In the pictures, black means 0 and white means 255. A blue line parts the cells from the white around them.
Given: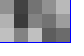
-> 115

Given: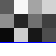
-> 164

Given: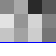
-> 41

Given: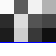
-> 242

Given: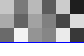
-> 185

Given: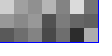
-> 144
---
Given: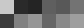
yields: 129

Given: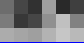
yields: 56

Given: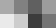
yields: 205

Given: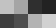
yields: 78

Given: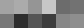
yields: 46

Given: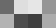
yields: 77

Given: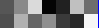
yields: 177
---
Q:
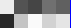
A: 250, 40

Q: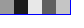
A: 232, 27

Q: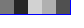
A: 210, 38

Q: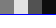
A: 226, 14

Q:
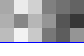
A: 242, 55

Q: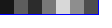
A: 216, 23

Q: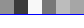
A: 248, 59
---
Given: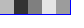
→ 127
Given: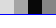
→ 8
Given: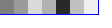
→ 218
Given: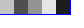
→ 148
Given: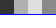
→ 223
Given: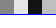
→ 19
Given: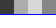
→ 215
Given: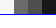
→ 79
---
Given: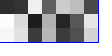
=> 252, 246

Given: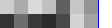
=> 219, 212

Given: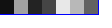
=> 232, 184

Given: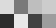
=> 232, 219

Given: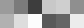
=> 252, 236

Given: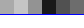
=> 197, 170

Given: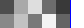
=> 243, 222
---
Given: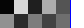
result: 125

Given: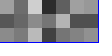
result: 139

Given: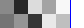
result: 53

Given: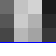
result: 177

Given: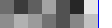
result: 155

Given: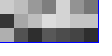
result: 189

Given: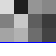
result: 94
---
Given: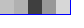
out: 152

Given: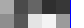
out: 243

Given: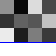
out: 125

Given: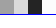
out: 36

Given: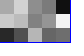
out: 102

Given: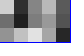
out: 166

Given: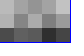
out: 47
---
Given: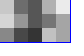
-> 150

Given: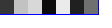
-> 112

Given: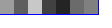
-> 107

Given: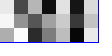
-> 174

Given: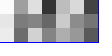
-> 152

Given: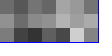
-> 124

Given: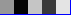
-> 151
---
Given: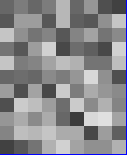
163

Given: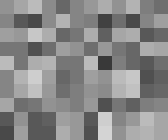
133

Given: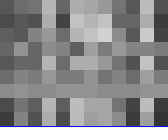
146

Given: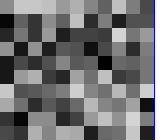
15

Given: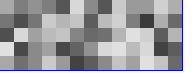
181

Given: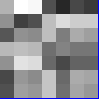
99

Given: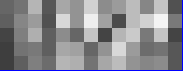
68
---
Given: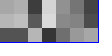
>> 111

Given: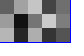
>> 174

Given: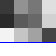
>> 197

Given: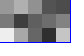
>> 102

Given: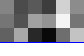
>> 9

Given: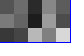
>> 184
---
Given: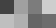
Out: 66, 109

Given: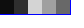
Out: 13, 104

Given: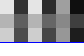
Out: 229, 29

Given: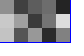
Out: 144, 129

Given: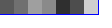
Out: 89, 207

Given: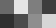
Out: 105, 214
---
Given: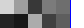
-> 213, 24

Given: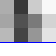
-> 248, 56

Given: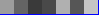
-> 197, 58

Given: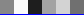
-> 250, 30

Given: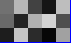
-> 211, 7

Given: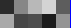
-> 212, 28

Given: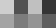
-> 206, 53
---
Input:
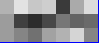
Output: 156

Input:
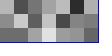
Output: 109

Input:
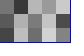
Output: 69

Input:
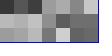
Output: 156

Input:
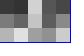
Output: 181

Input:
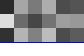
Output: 49

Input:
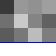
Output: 91
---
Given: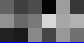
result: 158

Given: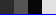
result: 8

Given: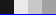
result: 200

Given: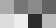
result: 138

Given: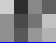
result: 136

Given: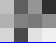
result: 149

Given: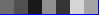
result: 213
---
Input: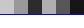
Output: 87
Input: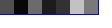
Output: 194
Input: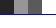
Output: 90
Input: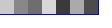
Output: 170
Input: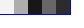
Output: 103
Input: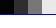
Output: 119
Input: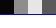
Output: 230
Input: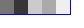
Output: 170
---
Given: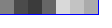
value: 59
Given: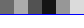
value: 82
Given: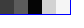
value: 5
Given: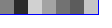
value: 209
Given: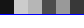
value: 182
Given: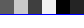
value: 63
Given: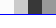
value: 56
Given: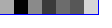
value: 138
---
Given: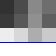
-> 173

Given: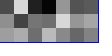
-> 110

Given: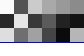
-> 161

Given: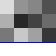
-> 161

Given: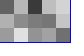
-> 147

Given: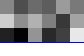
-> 148

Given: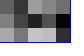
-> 197

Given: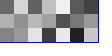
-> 227
